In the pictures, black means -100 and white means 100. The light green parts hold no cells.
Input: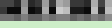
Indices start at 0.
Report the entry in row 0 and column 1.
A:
-46
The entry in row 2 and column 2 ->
-24
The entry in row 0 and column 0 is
-46
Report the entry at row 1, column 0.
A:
-56
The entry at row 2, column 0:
-12
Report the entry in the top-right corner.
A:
35
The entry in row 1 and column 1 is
-91
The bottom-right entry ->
10
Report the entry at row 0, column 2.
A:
-68
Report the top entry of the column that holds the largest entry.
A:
35

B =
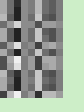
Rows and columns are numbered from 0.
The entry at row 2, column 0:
45
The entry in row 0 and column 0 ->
33
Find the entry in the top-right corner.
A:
-2
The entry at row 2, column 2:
-73
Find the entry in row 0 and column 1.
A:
-14
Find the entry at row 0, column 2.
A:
-62
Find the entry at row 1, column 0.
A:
33
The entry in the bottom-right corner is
22
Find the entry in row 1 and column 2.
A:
-73
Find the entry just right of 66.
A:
10

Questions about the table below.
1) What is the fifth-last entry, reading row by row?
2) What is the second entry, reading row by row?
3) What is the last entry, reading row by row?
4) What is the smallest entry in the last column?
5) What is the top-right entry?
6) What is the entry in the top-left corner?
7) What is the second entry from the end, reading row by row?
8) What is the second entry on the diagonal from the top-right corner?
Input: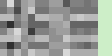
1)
69
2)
69
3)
36
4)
-21
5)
1
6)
1
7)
36
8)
-9

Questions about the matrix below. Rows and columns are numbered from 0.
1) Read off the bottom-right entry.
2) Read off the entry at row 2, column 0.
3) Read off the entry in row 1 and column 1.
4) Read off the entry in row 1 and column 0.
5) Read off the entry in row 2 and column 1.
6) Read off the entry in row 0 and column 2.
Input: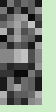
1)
18
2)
-49
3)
-81
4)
-6
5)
-16
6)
-49

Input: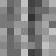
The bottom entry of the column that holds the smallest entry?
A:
-49
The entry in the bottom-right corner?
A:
18
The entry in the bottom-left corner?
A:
18
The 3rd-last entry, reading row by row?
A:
-39
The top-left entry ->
30
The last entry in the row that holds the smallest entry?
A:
18
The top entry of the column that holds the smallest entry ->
-49
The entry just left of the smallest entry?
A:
52
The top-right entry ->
40
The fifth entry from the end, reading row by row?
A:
52
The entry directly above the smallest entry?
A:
-39

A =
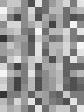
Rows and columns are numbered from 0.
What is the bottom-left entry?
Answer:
56
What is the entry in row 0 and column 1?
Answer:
56
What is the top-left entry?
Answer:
32
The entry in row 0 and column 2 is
56
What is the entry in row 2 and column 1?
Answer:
-3
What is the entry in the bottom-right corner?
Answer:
78
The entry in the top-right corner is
78
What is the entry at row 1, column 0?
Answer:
91
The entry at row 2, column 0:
68

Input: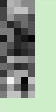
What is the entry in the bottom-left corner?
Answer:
-3
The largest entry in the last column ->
52
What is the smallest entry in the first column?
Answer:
-82
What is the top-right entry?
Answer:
8
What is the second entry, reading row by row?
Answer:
41
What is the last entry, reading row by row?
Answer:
41
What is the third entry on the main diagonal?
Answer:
-15
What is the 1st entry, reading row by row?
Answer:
-69
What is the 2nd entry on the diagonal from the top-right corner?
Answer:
52
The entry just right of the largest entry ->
31
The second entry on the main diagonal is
31
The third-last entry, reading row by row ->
52
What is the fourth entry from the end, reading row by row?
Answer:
52
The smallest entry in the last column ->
-95

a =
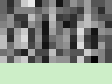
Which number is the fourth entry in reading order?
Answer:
59
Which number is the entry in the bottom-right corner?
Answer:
-44
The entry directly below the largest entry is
2
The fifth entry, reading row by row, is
83
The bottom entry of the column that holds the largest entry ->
-54
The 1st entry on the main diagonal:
-21
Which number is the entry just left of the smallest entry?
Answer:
-33
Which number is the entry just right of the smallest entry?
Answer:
2
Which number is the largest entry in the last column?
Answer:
2
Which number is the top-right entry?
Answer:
-11
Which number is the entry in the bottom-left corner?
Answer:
49
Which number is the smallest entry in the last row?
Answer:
-97
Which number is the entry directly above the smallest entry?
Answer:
14
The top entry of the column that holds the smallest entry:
-33

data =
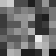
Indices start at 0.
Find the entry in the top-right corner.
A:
-54
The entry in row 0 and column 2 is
-41
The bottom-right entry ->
-88
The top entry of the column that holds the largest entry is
-41
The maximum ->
84
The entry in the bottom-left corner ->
-66
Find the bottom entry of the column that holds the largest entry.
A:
-66
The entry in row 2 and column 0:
-54
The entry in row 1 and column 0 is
-18
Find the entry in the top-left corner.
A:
50
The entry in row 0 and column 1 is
62
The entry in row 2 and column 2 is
16
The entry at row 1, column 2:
-18
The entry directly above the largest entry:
-66

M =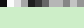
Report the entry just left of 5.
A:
43
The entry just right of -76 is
-55
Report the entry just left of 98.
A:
-88
